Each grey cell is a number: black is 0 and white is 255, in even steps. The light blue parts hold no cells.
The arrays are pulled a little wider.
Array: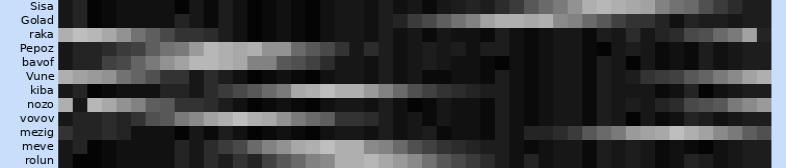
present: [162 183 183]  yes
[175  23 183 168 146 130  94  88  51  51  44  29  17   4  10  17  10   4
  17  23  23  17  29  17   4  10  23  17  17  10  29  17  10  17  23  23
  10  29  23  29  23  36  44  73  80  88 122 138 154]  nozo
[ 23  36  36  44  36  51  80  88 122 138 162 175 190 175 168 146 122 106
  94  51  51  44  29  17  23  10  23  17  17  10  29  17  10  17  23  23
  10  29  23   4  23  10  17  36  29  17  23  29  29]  vovov
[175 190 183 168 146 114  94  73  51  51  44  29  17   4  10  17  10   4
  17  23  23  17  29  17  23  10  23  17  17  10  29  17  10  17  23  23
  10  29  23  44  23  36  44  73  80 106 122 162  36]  raka
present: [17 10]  yes
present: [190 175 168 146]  yes

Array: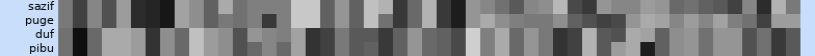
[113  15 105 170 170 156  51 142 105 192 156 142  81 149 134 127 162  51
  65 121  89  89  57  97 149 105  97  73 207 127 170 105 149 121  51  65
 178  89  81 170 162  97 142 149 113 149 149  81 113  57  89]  duf
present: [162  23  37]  no
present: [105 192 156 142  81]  yes
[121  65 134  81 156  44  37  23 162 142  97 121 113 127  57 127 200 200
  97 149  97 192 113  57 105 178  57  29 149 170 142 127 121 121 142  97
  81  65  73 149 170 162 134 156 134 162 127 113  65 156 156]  puge
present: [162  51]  yes

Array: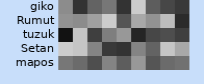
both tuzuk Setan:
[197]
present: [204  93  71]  yes
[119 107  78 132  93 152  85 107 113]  mapos
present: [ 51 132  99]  yes
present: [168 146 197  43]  no
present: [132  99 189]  no
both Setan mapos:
[132]

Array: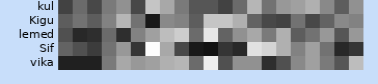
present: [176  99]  yes
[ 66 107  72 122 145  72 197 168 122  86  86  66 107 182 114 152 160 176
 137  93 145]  kul
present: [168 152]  yes
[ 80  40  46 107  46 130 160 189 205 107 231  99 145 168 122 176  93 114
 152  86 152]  lemed

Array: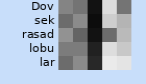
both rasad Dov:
[18]
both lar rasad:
[108]
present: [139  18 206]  no
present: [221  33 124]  no
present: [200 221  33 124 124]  no

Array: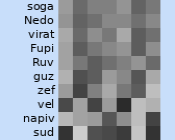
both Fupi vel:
[162]
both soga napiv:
[155]

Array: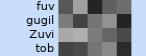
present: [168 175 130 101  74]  no
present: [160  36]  yes
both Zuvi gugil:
[123]
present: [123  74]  no
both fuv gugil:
[36]
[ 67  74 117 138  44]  tob
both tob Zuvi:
[74]

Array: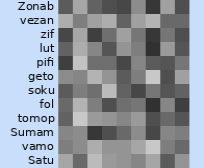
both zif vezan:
[160]
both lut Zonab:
[98]
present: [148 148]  yes
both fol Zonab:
[79]

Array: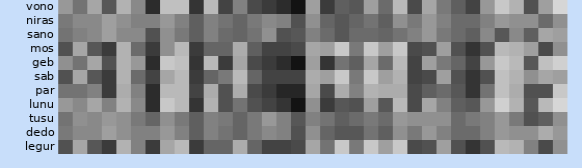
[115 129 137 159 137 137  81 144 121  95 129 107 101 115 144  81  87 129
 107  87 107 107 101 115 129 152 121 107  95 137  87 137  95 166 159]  sano
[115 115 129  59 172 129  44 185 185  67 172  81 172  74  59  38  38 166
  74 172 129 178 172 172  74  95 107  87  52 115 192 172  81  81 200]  par
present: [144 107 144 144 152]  no
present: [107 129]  yes
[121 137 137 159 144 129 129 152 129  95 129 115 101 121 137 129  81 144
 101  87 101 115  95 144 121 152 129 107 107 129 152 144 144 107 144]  niras
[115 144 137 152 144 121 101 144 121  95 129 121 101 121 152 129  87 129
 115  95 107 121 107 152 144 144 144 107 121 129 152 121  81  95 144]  tusu

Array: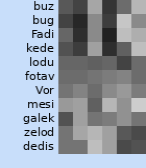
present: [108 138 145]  no
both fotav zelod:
[116]
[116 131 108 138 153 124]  Vor
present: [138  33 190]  yes
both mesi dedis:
[160]
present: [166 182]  yes

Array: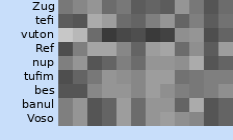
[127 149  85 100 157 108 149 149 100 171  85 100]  banul
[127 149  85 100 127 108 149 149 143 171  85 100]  nup
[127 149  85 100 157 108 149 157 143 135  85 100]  Voso
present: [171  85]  yes
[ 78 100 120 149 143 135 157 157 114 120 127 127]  tufim

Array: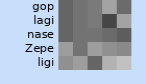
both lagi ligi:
[101]
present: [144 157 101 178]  yes

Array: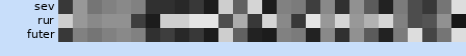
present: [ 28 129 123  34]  yes
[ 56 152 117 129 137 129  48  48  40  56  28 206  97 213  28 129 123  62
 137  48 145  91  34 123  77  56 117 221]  sev
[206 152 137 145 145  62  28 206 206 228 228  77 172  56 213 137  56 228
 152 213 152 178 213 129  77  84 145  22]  rur
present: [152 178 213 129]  yes
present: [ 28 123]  no

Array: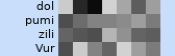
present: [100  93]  yes
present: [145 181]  no
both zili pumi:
[78]
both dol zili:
[93]

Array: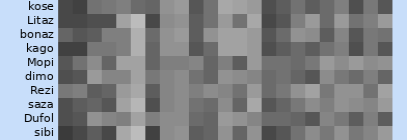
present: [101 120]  yes
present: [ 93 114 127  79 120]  yes
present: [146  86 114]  no
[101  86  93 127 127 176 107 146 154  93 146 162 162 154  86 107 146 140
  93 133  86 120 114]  bonaz
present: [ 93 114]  yes
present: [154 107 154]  yes
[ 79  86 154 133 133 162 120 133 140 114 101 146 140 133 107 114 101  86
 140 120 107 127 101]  dimo

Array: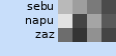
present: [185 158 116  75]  no
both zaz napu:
[68]
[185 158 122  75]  sebu

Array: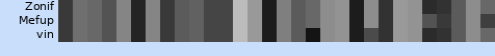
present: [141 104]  yes
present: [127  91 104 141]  yes

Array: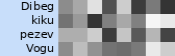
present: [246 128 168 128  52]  no
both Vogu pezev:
[205]
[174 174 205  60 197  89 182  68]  pezev

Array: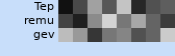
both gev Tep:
[81]
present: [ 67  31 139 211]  yes

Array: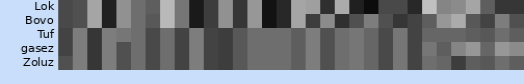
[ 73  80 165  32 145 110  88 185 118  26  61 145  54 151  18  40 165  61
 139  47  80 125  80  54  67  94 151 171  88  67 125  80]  Bovo
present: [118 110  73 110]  yes
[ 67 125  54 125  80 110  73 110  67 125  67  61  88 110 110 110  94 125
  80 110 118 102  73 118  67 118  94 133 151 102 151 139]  gasez
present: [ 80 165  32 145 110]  yes

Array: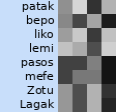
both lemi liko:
[193]
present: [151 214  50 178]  no
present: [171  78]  yes
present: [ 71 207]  no

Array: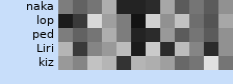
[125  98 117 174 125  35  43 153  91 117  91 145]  ped
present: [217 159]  yes
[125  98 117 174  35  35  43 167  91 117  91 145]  naka
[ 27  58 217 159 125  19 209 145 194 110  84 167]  lop

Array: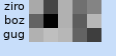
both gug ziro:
[177]
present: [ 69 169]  no
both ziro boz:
[177]
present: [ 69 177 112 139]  no
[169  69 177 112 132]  ziro
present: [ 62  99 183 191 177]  no

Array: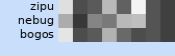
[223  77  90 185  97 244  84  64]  zipu
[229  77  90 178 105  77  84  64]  bogos
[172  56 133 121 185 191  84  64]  nebug
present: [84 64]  yes
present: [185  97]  yes

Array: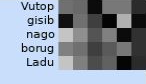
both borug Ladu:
[128]
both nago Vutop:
[11]
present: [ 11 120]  yes
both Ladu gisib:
[5]
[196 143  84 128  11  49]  nago
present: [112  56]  no
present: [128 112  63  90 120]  yes

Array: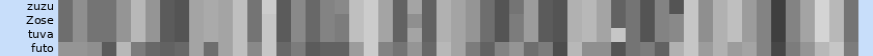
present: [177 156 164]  yes
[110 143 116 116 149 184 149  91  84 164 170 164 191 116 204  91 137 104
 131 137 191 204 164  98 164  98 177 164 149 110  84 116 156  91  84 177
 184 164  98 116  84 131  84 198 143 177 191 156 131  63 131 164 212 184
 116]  zuzu
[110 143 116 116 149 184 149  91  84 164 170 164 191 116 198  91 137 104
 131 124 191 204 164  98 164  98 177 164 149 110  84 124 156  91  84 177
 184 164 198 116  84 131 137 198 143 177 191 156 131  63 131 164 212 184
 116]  tuva
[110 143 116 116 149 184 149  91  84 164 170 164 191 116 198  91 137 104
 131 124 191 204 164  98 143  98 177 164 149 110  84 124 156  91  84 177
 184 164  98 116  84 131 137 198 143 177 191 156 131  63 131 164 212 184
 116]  Zose

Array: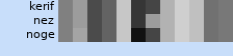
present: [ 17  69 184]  no
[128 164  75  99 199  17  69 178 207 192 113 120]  noge

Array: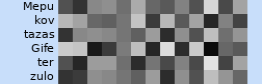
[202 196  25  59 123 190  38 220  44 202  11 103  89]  Gife
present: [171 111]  no
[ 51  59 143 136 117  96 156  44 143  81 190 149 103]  zulo
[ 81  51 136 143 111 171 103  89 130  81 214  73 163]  Mepu
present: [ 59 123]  yes

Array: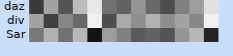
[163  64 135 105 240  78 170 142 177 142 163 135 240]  div
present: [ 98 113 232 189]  no

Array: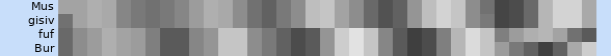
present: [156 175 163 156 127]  yes
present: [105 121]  no
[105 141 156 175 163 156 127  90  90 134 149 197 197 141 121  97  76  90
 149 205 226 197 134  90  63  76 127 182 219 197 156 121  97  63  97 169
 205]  Bur
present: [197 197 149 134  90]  no
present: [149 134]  no
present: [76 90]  yes

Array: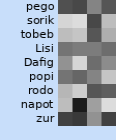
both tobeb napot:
[189]
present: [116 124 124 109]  yes
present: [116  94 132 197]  no
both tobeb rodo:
[86]
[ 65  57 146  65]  zur
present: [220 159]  no

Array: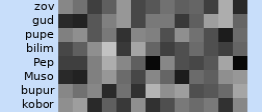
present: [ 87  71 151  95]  no
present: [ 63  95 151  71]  yes
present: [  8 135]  yes
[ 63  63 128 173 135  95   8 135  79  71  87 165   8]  Pep
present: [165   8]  yes

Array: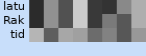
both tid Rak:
[87]
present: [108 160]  no

